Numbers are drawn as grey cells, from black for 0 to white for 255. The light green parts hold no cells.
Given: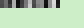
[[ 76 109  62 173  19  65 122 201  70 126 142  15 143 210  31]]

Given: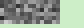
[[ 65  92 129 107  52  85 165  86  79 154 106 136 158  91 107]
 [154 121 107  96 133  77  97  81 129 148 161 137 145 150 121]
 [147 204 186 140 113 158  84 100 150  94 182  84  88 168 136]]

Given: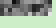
[[ 75  95 108  76  82 110 121  90  37  46  60 121  99]
 [ 67 122 103 134 141 136 100 189  97 163 132  89 228]]

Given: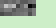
[[124 195 162 186  67 108 150   7  42]
 [ 74  91  91 105 111 116 123  78 122]]

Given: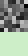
[[104 147  79  96 104 140   2]
 [127  49 136  86 136  47  60]
 [201  82  66 182 115 186 155]
 [ 24 209  65 101 168  87 120]]

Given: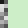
[[223 196]
 [161 117]
 [177 151]]

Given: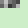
[[ 99 172  56  94 183]]

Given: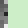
[[ 94  98]
 [116  36]
 [106 132]]
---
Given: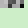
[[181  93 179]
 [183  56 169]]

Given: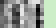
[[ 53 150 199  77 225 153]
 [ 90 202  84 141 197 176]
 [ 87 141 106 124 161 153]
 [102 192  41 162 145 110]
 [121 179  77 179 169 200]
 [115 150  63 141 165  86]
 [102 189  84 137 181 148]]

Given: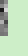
[[ 99]
 [137]
 [ 26]
 [103]
 [117]
 [175]
 [127]
 [125]
 [117]]

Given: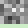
[[186 114  89 131]
 [ 94 185 170 114]
 [ 95 137 149 140]
 [115 150 158 136]
 [184  53 104 146]
 [191  90  86 152]]

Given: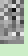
[[181 156 201]
 [185 192 100]
 [137  95 198]
 [207 117 138]
 [112 139 215]
 [160 169 181]
 [139 131 156]
 [146 144 166]
 [150 186  90]
 [171 173 136]
 [101 136 139]]

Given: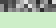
[[ 69  94 139 224 142 121  42]
 [150 108 204  74 152 191  86]
 [150 152 154 150 182  43 102]]
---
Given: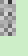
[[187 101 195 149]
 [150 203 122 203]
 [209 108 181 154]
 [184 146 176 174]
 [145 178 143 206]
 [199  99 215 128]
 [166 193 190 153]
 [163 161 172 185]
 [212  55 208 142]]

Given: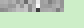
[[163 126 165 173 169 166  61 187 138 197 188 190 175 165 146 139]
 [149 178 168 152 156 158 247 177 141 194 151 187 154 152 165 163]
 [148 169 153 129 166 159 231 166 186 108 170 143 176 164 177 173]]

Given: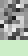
[[ 88  81 189  52  68 168 141]
 [236 169  75  82 210 172 138]
 [ 65 146  96 236 187 218 158]
 [153 199 209 219 175 237  38]
 [143 207 124 137  64 105 221]
 [150 210 214  27  90 161 157]
 [152 162 162 157 123  75 156]
 [141 112  42  84 136 121 176]
 [ 90 208 245  93  73 169 147]
 [183 194  74 127 197 160 147]]

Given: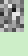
[[173 194  80 147 110 195]
 [ 76 119 160 152 208  89]
 [184  88 167 110  77 149]
 [173  90 222 112 124 140]
 [124 234 229  95 183  47]
 [ 87 188  20 113 169 109]
 [126 150  72 233 149 182]
 [110 166 161 132 209  88]]

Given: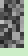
[[ 57  66 164 127  53 107]
 [152 123  75 103  85  34]
 [ 88 164 161  50  59  64]
 [ 59 165 164  45  56 138]
 [175  49 118  54 155  84]
 [166  50 117 166  66  68]
 [157  80  48 148 139 194]
 [164  50  80  77  45  76]
 [ 66 125 165  63  91  78]
 [143 116 135  52  49 111]
 [ 97 147  92 119  37 173]
 [147  52 105  68  84 175]]

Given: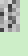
[[170 196 157 205  67]
 [170 191  60 191 182]
 [207  96 167 197 156]
 [207 125  90 222 148]
 [173 193 160 203  67]
 [200 143  76 221 154]
 [168 193  60 189 182]
 [168  96 211 189 206]]

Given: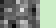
[[ 97  78 113 164 150  94   7  71 124  80]
 [114  76  80 177 194 122  59  57 175 112]
 [160  84 105  81  99  83 107 102 108  44]
 [141  51  93 118 126 133  96  92  95  68]
 [150  19  77 116 224 110  92 162 127  38]
 [167  69  94 158 150 110  88  77  75  68]
 [124 106  93 138 113 191  71  82  80  30]]
